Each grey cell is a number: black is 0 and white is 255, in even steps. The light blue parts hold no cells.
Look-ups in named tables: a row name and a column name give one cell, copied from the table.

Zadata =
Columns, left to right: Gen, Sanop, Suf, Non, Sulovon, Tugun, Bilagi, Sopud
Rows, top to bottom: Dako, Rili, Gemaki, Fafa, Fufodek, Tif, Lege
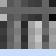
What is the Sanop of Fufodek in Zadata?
100
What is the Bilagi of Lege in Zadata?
103
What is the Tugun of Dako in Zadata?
60
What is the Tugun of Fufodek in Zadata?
179
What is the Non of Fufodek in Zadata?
56
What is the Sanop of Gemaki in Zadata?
86
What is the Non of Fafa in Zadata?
39
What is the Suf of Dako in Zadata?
101
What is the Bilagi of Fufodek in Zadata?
108
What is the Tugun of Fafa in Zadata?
202

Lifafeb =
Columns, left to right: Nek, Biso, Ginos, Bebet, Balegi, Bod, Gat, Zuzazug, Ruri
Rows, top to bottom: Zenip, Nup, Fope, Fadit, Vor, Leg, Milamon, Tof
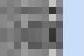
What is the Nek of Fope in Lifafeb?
137
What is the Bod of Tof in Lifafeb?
138
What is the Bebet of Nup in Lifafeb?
98
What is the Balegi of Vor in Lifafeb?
105
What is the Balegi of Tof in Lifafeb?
143
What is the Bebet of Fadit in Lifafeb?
151
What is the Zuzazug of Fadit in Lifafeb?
106
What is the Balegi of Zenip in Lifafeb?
143
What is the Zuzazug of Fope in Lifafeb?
195
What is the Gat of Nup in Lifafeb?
118

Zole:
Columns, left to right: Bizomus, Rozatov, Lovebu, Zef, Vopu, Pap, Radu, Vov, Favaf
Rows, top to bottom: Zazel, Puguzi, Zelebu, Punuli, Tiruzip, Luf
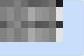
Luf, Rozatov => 141
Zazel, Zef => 109
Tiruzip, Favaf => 226
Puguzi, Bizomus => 130
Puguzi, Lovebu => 126
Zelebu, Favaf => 226
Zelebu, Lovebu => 126
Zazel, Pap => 94
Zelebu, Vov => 131
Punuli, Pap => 85
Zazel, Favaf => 28
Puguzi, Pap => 149
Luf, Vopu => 169
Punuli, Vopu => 117
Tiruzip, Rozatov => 141
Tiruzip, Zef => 136
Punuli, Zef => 102
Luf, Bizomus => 130
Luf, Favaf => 227

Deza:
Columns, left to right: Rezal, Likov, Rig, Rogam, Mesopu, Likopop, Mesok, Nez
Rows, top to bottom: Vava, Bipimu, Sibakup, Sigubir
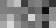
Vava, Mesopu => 119
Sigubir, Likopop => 129
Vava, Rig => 193
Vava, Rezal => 125
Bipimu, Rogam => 127
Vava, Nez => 52
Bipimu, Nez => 139
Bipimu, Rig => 122
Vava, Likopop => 129
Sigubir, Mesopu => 107
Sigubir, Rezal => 167
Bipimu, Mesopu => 92
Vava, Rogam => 62
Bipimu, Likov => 123
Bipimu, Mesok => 14
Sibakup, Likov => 181
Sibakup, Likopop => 130
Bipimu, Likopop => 108
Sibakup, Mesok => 115
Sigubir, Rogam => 122

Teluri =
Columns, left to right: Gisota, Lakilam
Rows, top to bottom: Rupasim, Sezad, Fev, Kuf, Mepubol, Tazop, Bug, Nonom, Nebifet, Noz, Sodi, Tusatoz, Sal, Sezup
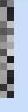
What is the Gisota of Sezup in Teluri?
162
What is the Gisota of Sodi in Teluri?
162
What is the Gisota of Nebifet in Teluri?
164
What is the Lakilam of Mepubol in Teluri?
104
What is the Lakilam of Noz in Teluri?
184
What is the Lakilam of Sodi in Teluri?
42
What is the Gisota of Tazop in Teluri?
122
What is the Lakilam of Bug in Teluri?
165
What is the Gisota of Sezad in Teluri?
158
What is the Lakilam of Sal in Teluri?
157
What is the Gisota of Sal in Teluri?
50
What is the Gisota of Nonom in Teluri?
83
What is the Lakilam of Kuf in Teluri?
191
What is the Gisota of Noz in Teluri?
127
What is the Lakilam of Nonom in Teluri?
208
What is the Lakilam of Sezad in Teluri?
33
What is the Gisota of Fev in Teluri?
158
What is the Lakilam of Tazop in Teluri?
190
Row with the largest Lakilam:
Nonom

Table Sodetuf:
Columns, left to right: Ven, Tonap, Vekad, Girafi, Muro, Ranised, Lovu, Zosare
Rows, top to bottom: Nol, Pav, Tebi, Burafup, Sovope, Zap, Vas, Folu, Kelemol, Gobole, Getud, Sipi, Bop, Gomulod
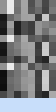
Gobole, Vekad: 122
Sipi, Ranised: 66
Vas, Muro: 164
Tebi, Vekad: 130
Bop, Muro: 161
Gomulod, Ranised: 54
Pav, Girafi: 164
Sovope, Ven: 24
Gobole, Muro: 82
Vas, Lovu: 200
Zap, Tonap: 235
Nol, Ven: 147

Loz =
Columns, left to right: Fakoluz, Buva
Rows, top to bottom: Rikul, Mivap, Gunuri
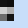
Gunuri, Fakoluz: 109
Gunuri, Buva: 21
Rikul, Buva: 13
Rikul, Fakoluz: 17
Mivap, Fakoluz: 208
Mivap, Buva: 175
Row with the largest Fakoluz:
Mivap

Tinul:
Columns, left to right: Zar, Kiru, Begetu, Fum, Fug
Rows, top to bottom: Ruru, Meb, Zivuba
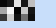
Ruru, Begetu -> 228
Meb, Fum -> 202
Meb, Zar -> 166
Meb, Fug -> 21
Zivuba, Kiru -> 205
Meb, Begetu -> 3
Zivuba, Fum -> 112

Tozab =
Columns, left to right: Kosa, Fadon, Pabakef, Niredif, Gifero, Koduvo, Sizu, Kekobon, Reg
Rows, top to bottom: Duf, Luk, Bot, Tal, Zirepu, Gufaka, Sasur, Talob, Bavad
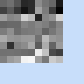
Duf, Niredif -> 39
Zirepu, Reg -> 138
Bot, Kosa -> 158
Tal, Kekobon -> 108
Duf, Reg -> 25
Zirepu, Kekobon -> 119
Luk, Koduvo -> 162
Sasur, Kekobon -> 100
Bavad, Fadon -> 154
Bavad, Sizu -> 120
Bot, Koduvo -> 35
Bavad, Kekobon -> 203
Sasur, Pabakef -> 130
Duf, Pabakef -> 85
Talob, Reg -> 62
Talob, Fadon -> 114
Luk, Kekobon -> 61
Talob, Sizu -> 194

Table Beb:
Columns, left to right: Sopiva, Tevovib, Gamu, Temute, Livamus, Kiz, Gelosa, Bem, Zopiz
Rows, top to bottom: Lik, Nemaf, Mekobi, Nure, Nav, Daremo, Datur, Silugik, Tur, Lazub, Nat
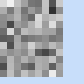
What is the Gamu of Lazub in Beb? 151
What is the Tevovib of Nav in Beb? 215
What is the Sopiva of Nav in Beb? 110
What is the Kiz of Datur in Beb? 168
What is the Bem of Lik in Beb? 84
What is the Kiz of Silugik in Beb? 93
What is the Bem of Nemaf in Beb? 50
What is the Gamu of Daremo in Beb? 165
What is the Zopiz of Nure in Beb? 148
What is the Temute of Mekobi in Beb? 133
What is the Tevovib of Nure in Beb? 74
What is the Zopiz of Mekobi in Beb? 204
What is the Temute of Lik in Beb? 161
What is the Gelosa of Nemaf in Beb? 193
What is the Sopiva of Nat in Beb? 126
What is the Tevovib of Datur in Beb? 79

